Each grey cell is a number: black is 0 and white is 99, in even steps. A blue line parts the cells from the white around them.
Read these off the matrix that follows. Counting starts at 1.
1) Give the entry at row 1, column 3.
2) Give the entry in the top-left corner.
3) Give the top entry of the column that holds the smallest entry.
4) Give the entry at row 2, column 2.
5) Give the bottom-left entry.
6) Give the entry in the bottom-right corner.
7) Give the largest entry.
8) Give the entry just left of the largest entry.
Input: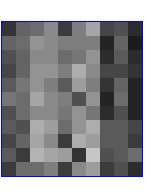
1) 42
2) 20
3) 17
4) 42
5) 23
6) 17
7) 77
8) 20

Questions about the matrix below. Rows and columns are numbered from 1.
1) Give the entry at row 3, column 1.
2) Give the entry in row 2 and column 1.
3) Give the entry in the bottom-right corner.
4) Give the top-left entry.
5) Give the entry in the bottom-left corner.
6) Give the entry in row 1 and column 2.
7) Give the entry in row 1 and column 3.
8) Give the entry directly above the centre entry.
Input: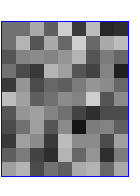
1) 33
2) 44
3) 66
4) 44
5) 62
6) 44
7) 66
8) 37

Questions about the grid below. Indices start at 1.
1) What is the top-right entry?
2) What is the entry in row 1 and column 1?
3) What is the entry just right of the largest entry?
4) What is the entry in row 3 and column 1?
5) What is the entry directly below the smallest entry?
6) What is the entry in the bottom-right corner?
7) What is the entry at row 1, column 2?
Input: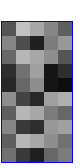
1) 37
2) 33
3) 65
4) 40
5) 68
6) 48
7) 75

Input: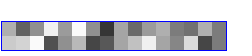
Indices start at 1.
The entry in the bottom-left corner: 79
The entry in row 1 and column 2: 38
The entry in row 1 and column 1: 68
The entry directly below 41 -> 75
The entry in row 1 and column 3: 56
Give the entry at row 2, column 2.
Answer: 82
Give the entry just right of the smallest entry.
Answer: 64
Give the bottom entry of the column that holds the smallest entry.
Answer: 34
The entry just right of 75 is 93
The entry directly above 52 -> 48

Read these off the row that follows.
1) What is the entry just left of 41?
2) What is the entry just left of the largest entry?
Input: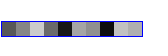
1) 79
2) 52

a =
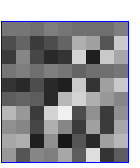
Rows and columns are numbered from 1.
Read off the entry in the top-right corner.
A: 49
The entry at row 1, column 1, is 46
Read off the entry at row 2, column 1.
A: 30
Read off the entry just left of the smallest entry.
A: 56
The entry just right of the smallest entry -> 33
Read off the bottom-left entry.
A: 59
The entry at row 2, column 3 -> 23
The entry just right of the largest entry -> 30
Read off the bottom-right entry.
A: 36
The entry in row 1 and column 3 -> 43
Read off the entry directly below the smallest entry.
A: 65
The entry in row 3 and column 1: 23
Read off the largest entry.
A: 93
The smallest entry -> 9
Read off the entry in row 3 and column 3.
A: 27

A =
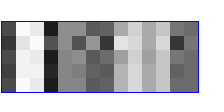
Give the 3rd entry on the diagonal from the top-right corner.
77
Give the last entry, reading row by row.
42
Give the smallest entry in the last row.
11
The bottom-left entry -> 29
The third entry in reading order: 91
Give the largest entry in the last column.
46
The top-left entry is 29
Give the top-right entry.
42
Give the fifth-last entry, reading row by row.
84
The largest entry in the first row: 97
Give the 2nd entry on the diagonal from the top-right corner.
21
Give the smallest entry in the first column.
21
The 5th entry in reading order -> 55
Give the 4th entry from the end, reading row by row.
66

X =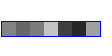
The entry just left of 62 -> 15
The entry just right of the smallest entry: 62

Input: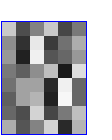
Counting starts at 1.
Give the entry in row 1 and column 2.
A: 30
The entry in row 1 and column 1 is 78
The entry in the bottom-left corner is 67
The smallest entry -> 10
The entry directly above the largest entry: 93
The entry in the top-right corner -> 47
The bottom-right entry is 70
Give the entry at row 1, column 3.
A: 51
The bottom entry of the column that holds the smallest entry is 16
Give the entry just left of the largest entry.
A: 13
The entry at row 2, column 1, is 55
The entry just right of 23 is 44
